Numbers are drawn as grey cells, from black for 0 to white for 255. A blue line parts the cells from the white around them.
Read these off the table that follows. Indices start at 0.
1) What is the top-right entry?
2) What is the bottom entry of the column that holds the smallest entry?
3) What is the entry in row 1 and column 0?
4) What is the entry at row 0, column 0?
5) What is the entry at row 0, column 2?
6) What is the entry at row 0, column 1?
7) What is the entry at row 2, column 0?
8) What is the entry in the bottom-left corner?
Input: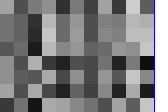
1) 93
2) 197
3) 114
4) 162
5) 122
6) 79
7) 114
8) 57

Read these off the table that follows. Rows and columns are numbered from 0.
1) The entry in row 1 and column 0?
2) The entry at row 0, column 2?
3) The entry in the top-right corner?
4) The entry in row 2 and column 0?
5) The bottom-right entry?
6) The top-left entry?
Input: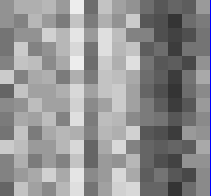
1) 146
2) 175
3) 154
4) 116
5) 138
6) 146

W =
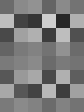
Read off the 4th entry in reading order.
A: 100
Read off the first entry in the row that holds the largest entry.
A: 190
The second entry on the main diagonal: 67
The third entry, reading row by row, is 146
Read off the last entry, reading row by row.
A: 115
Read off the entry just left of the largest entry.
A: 53
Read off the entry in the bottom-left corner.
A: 122
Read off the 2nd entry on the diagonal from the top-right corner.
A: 39
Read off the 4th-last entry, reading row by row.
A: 130
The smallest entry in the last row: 107
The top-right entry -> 115
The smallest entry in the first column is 73
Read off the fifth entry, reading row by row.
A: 138
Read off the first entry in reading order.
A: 107

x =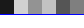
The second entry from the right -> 85
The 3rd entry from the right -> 194
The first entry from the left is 25

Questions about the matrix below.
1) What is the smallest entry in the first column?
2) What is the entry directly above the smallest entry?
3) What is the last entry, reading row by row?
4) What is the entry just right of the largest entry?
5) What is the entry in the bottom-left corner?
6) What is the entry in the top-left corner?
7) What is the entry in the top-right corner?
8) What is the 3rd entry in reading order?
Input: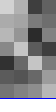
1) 49
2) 123
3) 183
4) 177
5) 116
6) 210
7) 97
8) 62

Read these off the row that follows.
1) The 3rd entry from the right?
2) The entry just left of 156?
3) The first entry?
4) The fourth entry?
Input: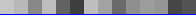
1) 149
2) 143
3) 198
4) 190

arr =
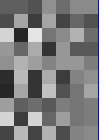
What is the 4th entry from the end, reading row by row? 178
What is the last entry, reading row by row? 138
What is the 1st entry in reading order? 95
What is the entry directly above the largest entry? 60
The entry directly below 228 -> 171
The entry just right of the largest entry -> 117
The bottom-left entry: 68
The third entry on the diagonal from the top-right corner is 138
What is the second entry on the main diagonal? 165
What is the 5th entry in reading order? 109
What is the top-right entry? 138
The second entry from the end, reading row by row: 131
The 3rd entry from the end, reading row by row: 76
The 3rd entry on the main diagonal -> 228

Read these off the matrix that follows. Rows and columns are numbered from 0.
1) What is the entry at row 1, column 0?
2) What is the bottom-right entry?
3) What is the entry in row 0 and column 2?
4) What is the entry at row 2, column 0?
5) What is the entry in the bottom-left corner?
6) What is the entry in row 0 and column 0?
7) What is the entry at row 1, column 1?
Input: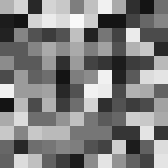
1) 28
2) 228
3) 40
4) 34
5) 97
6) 178
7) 20
